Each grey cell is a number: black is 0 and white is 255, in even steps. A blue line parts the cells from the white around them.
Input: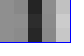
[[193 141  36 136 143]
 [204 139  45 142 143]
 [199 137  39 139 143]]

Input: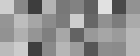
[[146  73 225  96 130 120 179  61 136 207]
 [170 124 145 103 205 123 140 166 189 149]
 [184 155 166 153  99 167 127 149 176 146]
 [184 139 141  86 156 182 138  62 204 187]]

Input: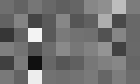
[[124 189 143 135 101  95 104 118  99 111]
 [104  73 174  96  85 135  90  68 132  98]
 [104 134  82 112 114 122  89 243  99  54]
 [105  65 148 130 119 138 109  82 115 127]
 [101 135 128 119  96  86 103  16 123  64]
 [108 125 102 122 115 111 114 237  99 121]]

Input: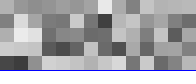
[[185 182 179 196 129 171 233 163 150 158 148 142 151 178]
 [109 128 166 150 197 183  64 118 202 119 123 165 218 128]
 [167  92 196 126 176 196 110 107 138 135 112 225 235 175]
 [129 164 162 102 169  80 106 194 100  75  90 196 200 204]
 [184 131 106 202 118 216 199 178 195 204 209 144  61  71]]

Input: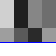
[[110 134  31 208]
 [110 134  31 208]
 [154  42  90 158]]

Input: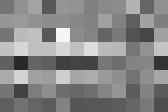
[[144 101 178 140 137 127 146 149  88 164 145 117]
 [126 162  95 130 160 130 136 141 141 145 153 150]
 [161  70  83 121 100 132 139 244  88 191 186 116]
 [195 146 118 182 186 221 191 214 192 191 214 193]
 [ 52 133 131 110 119  66  68  64  95 100  41  96]
 [167 143 115 143 153 172 166 206 157 161 211 171]
 [ 91 131  93 149 133 111 104 109 142 125  67 117]
 [ 78 121 102  92  88  87  86 131  92 101 114  94]]

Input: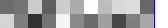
[[104 220 216 188 254 171 204  95 203 116 108]
 [168 126  71 159 107 137 243 117  49 126 212]]

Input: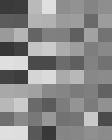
[[142 132 146 141 223 186  60  58]
 [156 106 157 155 177 179  90  92]
 [115 162  95 127 128 100 181 154]
 [137 126 157 172 203 196  65  54]
 [114 130  95 108  74  74 221 223]
 [139 136 184 170 218 213  62  67]
 [ 98 127 123 133 137 161 166 168]
 [145 124 148 124  91 106 203 184]
 [ 75 201 117 114 152 120 138 111]
 [139 144 135 133  56  88 222 223]]
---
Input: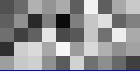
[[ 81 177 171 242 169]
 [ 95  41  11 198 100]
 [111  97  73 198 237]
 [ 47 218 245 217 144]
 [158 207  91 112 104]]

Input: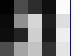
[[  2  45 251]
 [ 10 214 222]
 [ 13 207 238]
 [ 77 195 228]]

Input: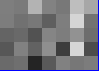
[[126 179 120 167]
 [125 120 126 114]
 [100  82 125 109]
 [ 87  98  61  76]
 [106  36 129 124]]

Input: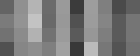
[[100 180 154 157  74]
 [123 195 152 156  90]
 [114 178 155 151  90]
 [ 81 142 161 187  83]]

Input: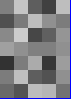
[[127  94 190]
 [ 80 190 124]
 [137  71 149]
 [160 128 144]
 [ 50 171 157]
 [124  94 144]
 [105 189 114]]

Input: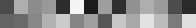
[[ 75 140  44  27  47 174  76]
 [100 136 203 159 199 225 123]]
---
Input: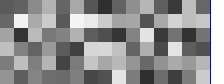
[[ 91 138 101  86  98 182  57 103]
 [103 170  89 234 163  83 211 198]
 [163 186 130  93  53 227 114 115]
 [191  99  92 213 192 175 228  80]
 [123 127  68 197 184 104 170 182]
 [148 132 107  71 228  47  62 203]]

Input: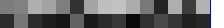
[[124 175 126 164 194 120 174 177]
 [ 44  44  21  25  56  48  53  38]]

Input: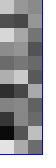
[[200 138]
 [ 80 150]
 [215 116]
 [140  83]
 [107 105]
 [175  89]
 [ 46 170]
 [131  97]
 [ 54 106]
 [ 10 191]
 [227 108]]

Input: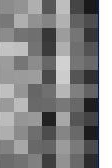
[[140 175 190  26]
 [120 145 177  77]
 [140 111 156  53]
 [194 115 175  83]
 [156 140 209 105]
 [154 157 204  48]
 [191 102 182  99]
 [154 105 120  29]
 [188 153 168  67]
 [174 110 133  28]
 [130 104 155  75]
 [108 128 146  44]]

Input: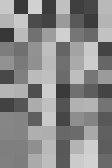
[[200 209 192  71]
 [180  75 154  60]
 [ 55 113 208 105]
 [125 146 101 201]
 [146 144 112 205]
 [ 72 187 107 118]
 [181  78  58  93]
 [ 66 172  83 180]
 [134  95  70 131]
 [133 175 104 169]
 [127 143  88 206]
 [128 170  89 210]]

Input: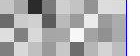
[[197  43 207 147 219]
 [107 208 186 235 172]
 [222 217 167 163 170]
 [127 192 199 182 189]]
